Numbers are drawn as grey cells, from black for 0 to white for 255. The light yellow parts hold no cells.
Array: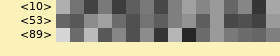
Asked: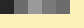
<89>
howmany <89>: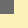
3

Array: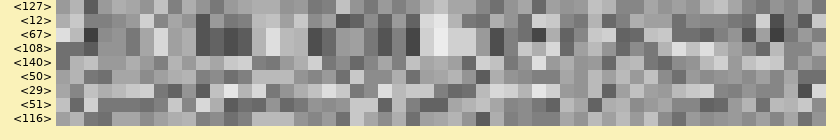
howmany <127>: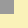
6
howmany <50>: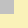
1
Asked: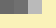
<29>
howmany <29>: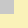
5
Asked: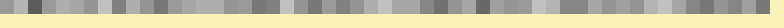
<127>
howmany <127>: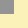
10
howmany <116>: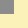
7

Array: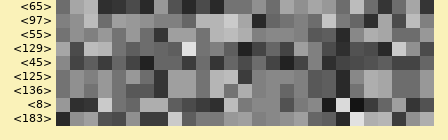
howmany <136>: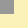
2
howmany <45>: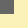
5
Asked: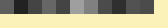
<129>
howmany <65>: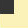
3
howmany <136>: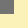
6
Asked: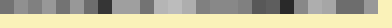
<55>

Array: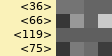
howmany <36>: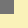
2
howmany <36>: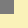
0
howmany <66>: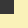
1
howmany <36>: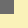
0
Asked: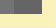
<36>
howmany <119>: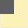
4

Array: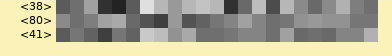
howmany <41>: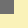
4
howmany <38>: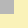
4
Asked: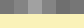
<80>

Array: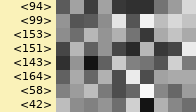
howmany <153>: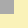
2
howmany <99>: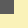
1

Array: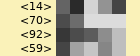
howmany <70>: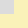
3
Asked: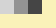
<14>
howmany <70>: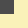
1
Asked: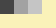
<59>

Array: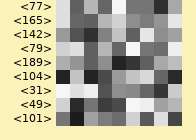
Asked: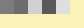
<101>
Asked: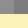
<165>
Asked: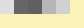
<165>
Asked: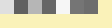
<79>

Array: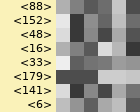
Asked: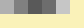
<88>
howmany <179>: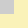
2

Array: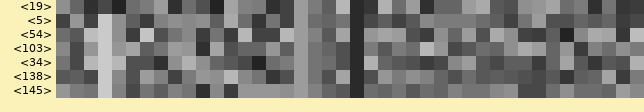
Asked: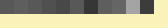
<138>
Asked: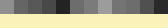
<34>
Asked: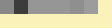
<145>
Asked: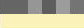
<103>
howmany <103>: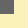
5
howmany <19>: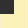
5

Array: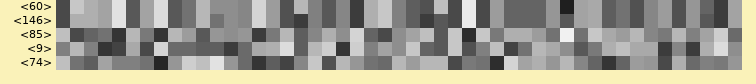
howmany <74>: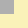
2
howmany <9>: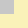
2
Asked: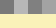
<85>
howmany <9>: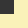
2
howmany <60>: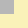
2
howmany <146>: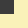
4

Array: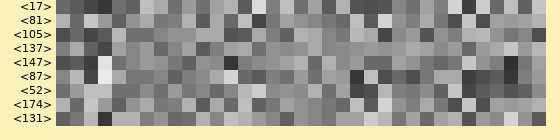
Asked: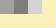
<17>
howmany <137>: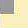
6

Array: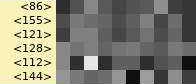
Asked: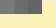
<155>
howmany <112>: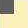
3

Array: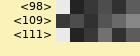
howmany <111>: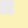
1
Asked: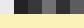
<111>
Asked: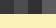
<98>

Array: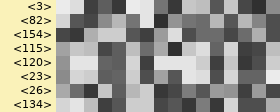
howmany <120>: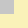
1
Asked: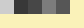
<26>
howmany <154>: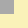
0

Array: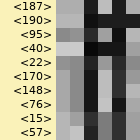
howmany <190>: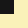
0
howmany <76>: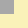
2

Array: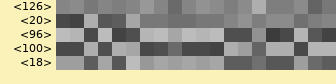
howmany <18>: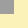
5
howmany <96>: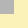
4
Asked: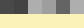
<100>
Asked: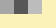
<18>
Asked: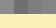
<20>
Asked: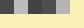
<96>
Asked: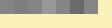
<126>

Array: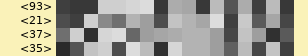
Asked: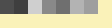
<21>
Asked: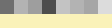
<21>
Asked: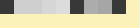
<93>
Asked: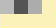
<93>
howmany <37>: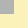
2
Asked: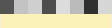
<35>
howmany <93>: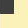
2

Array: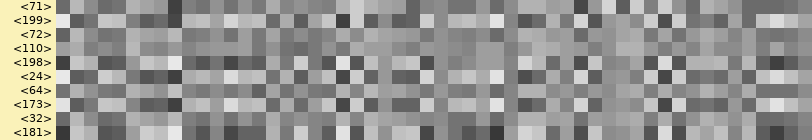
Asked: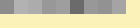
<72>
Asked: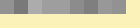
<110>
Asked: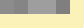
<110>
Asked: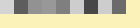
<24>

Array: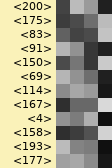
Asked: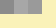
<114>
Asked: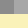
<114>
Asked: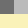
<175>

